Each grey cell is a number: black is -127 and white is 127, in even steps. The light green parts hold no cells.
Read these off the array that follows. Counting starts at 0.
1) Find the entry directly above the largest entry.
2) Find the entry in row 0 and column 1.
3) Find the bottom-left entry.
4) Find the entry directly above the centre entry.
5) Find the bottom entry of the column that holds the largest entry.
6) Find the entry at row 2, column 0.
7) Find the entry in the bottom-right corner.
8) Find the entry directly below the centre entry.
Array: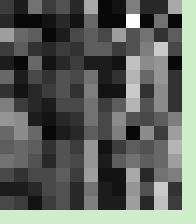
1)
-1
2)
-99
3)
-55
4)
-1
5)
30
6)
30
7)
-67
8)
-13

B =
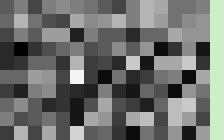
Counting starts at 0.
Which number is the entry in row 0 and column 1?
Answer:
-1
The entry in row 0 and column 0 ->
-36
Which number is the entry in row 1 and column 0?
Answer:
-24
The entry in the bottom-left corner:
-67
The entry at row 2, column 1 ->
-1
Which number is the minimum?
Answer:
-126
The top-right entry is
-1
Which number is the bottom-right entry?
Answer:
29
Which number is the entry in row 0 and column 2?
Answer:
-58
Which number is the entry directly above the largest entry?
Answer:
52
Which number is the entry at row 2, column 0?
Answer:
-58
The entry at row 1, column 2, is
-13
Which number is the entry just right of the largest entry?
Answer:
-67
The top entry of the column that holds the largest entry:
-1
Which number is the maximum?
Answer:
117
